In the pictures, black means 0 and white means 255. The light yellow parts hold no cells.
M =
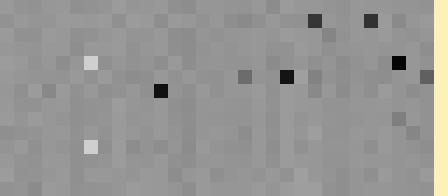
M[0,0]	153
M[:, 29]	[148, 150, 146, 151, 151, 151, 141, 150, 151, 134, 146, 150, 146, 147]
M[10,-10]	145
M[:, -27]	[152, 154, 152, 152, 141, 147, 154, 152, 148, 152, 148, 152, 153, 152]
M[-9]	[153, 150, 148, 148, 147, 153, 146, 154, 145, 141, 143, 152, 146, 151, 146, 145, 150, 108, 148, 146, 20, 159, 130, 146, 142, 147, 143, 142, 148, 151, 96]
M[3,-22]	145
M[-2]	[156, 146, 147, 150, 153, 144, 152, 152, 150, 148, 153, 152, 141, 150, 153, 143, 148, 150, 147, 152, 146, 159, 151, 148, 143, 149, 143, 154, 148, 146, 154]
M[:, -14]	[147, 138, 150, 150, 147, 108, 150, 147, 147, 141, 144, 147, 150, 150]
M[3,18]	151
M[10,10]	147
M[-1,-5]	150
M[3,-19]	143
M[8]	[154, 149, 155, 151, 148, 144, 146, 148, 154, 148, 150, 152, 145, 142, 149, 148, 147, 147, 151, 144, 155, 148, 151, 148, 147, 148, 150, 149, 127, 151, 146]
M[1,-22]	155
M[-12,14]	149
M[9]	[143, 146, 147, 151, 152, 145, 152, 146, 154, 151, 147, 152, 147, 141, 149, 151, 149, 141, 152, 145, 155, 150, 158, 147, 147, 151, 150, 153, 148, 134, 146]
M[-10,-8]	148
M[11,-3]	148
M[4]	[156, 153, 146, 151, 141, 150, 207, 144, 150, 146, 148, 142, 153, 141, 148, 149, 147, 147, 150, 139, 146, 150, 144, 148, 140, 146, 150, 141, 4, 151, 146]
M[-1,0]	146
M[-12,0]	154
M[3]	[151, 149, 148, 152, 152, 142, 152, 152, 154, 145, 150, 152, 143, 141, 147, 150, 147, 150, 151, 146, 146, 154, 151, 144, 148, 149, 150, 148, 148, 151, 142]
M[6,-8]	151
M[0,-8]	148
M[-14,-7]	146
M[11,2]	146
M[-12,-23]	153

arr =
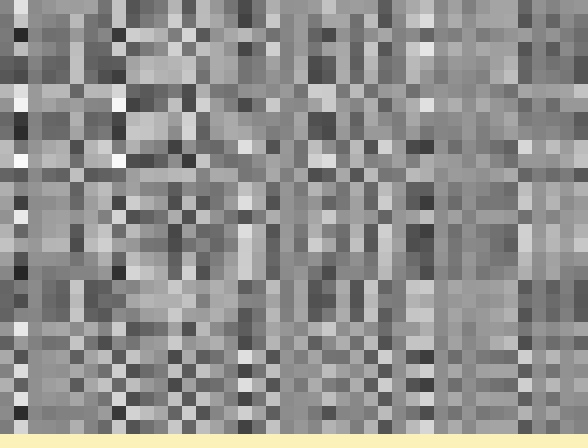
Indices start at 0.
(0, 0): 134
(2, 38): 133
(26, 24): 159
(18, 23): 108
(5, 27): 107
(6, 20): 153
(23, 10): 99
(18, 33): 151
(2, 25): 115
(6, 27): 152
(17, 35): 112
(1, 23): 165
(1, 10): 121
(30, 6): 131
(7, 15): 155
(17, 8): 161
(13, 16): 137
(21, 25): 83
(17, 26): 87
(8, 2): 130
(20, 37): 89
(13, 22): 180
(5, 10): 194
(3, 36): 160
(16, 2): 144
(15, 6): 162
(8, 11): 181
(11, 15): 126
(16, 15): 108
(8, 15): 160
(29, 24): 133
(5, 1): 75
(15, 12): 172
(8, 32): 140
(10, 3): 167
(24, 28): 129
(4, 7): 90
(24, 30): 195
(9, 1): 44

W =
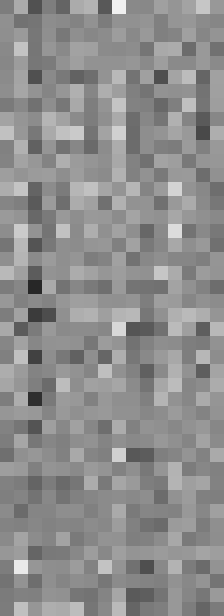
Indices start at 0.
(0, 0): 125
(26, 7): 191
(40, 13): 124
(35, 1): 132
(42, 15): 154
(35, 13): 156
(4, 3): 123
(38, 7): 147
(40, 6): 130
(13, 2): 100
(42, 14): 119
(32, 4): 129
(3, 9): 141
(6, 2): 147
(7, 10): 128
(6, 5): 176
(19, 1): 160
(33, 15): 129
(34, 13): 159
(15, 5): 142
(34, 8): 166
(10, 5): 135
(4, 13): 138
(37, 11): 107
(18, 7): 131
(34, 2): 100
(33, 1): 154
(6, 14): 115
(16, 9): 143
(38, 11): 140
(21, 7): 145
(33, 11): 149
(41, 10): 131
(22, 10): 119
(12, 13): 154
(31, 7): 132
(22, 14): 174
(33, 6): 154
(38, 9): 127

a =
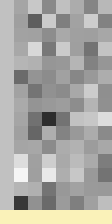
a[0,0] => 193
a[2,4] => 169
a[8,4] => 115
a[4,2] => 177
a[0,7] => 184
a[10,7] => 168
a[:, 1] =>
[165, 159, 162, 168, 181, 107, 162, 170, 165, 160, 165, 221, 245, 181, 56]
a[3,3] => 120
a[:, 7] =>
[184, 130, 167, 195, 150, 173, 143, 144, 221, 138, 168, 125, 115, 153, 190]
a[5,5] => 135
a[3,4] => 203
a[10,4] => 172
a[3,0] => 193
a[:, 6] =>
[133, 205, 159, 115, 130, 153, 204, 180, 199, 172, 156, 170, 153, 154, 160]
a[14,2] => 145
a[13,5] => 162
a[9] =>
[193, 160, 102, 174, 131, 153, 172, 138]
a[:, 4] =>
[192, 127, 169, 203, 152, 161, 139, 157, 115, 131, 172, 169, 174, 152, 155]
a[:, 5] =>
[172, 162, 160, 159, 181, 135, 168, 141, 194, 153, 178, 187, 199, 162, 127]
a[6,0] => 193
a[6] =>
[193, 162, 116, 145, 139, 168, 204, 143]
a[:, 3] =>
[137, 203, 141, 120, 150, 140, 145, 153, 45, 174, 139, 206, 233, 116, 106]
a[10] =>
[193, 165, 167, 139, 172, 178, 156, 168]
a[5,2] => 148
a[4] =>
[193, 181, 177, 150, 152, 181, 130, 150]
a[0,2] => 200
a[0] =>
[193, 165, 200, 137, 192, 172, 133, 184]

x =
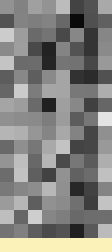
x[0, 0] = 146
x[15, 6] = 109
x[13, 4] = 144
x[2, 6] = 52
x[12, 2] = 95
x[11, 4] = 74
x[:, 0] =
[146, 83, 204, 138, 196, 93, 102, 165, 144, 181, 105, 148, 108, 121, 155, 190, 115]
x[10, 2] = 119
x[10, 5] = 67
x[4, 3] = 37
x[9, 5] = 131
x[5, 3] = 138
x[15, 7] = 110
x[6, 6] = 119
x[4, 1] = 107
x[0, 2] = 160
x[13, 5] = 39
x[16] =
[115, 128, 93, 75, 83, 32, 89, 187]
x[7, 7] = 102
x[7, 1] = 157
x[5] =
[93, 136, 94, 138, 165, 50, 43, 81]
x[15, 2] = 206
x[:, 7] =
[169, 96, 134, 138, 153, 81, 173, 102, 227, 144, 153, 174, 192, 132, 195, 110, 187]
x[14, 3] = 145
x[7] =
[165, 157, 106, 32, 159, 136, 64, 102]
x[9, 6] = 69
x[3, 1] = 158
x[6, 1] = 203
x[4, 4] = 117
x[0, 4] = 188
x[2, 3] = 116
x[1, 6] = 80
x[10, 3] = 169
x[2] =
[204, 157, 106, 116, 73, 135, 52, 134]

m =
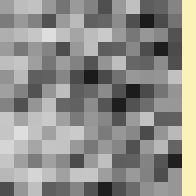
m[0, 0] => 159
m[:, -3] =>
[93, 27, 151, 77, 98, 146, 75, 109, 194, 75, 153, 131, 130, 144]
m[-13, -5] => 140
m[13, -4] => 107
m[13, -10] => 94
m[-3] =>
[197, 159, 123, 160, 137, 75, 154, 191, 95, 96, 131, 85, 32]
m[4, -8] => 130
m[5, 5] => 75
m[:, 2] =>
[194, 130, 198, 152, 159, 95, 82, 149, 193, 194, 166, 123, 213, 191]
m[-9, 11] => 149
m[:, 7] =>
[79, 102, 202, 93, 148, 74, 139, 85, 135, 123, 152, 191, 158, 30]
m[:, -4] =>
[192, 79, 119, 136, 102, 152, 28, 82, 155, 136, 81, 96, 154, 107]
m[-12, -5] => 154
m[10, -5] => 134
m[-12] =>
[175, 186, 198, 222, 192, 165, 188, 202, 154, 119, 151, 135, 82]
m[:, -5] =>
[154, 140, 154, 97, 190, 114, 80, 29, 83, 151, 134, 95, 124, 79]
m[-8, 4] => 190
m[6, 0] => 160
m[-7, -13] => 131
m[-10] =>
[190, 197, 159, 118, 157, 130, 83, 148, 190, 102, 98, 140, 79]
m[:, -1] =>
[132, 115, 82, 75, 79, 193, 148, 151, 96, 185, 100, 32, 150, 150]
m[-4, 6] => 120
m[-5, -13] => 197
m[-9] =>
[147, 185, 95, 97, 134, 75, 27, 74, 114, 152, 146, 149, 193]
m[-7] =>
[131, 80, 149, 190, 102, 97, 140, 85, 29, 82, 109, 152, 151]
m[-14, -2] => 99

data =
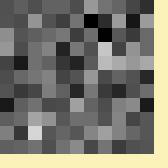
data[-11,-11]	81
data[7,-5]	99
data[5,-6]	83
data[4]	[67, 24, 112, 98, 54, 35, 91, 186, 170, 152, 168]
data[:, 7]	[114, 44, 2, 197, 186, 74, 58, 77, 82, 159, 116]
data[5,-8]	130
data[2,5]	61
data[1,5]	115
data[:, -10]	[94, 76, 84, 77, 24, 104, 57, 95, 106, 54, 99]
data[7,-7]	76
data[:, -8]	[98, 82, 106, 131, 98, 130, 125, 73, 146, 86, 79]
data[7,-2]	138
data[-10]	[82, 76, 148, 82, 63, 115, 0, 44, 155, 22, 155]
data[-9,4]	119
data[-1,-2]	80
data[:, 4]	[98, 63, 119, 35, 54, 68, 96, 76, 88, 101, 113]
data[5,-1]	40
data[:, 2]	[79, 148, 95, 112, 112, 117, 70, 113, 164, 213, 113]
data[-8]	[151, 77, 112, 131, 35, 119, 81, 197, 67, 147, 105]
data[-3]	[94, 106, 164, 146, 88, 111, 110, 82, 132, 69, 87]
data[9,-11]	127
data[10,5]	138
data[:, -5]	[152, 0, 109, 81, 91, 151, 119, 99, 110, 133, 72]
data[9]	[127, 54, 213, 86, 101, 86, 133, 159, 130, 102, 86]
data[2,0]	142
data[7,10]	26
